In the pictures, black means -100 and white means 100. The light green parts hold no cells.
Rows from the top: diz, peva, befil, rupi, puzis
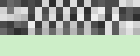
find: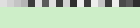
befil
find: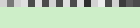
peva

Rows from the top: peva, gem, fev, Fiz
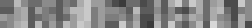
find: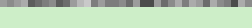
fev

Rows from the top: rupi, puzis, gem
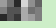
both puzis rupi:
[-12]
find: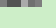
puzis

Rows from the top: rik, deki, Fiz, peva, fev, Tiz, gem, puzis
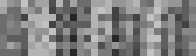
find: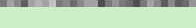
gem
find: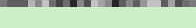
Tiz
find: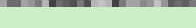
deki
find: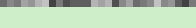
peva
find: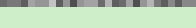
fev

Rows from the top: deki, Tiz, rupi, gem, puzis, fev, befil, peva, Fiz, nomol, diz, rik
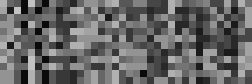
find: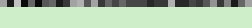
Tiz
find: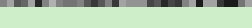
peva
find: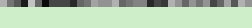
Fiz
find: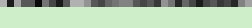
befil
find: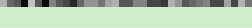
deki

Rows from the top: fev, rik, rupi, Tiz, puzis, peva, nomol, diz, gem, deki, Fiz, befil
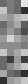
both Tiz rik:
[-17]
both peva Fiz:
[32]
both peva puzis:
[21]
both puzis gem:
[21]
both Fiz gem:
[-17]
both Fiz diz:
[32]
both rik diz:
[55]

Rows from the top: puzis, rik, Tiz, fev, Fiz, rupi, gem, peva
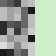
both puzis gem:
[48]
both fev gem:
[48]
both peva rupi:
[-80]
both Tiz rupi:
[48]
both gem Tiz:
[48]
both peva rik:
[-80]
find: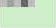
Tiz

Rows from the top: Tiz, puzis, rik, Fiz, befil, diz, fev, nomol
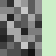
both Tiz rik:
[-28]
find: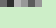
Tiz
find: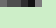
nomol

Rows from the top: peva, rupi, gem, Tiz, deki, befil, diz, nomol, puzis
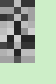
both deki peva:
[49]
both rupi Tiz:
[39]
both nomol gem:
[49]
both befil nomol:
[-71]
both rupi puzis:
[26]
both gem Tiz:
[49]

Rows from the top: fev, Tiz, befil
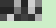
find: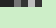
Tiz
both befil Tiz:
[-59]
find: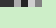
fev
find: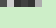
befil

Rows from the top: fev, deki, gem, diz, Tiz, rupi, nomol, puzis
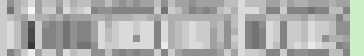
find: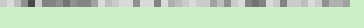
rupi
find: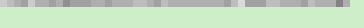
gem

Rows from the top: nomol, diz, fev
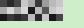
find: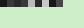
fev
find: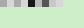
diz
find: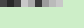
nomol

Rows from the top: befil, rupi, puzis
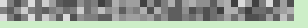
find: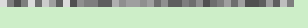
puzis
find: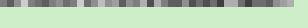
rupi
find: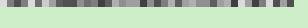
befil

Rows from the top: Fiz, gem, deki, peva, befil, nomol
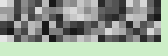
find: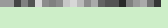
gem
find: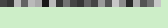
peva
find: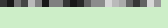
befil
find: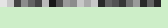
nomol

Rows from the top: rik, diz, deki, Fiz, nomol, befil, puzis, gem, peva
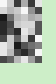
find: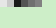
puzis
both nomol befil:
[58]
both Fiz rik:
[58]
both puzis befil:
[58]
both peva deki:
[45]
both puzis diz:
[58]

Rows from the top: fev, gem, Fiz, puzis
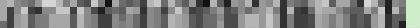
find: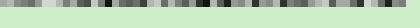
fev
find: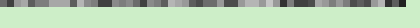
puzis

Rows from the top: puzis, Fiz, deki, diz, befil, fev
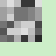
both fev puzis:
[-57]
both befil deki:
[62]

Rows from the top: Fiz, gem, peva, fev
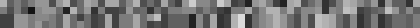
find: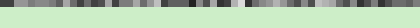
peva
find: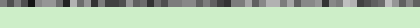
gem
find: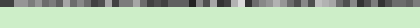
fev

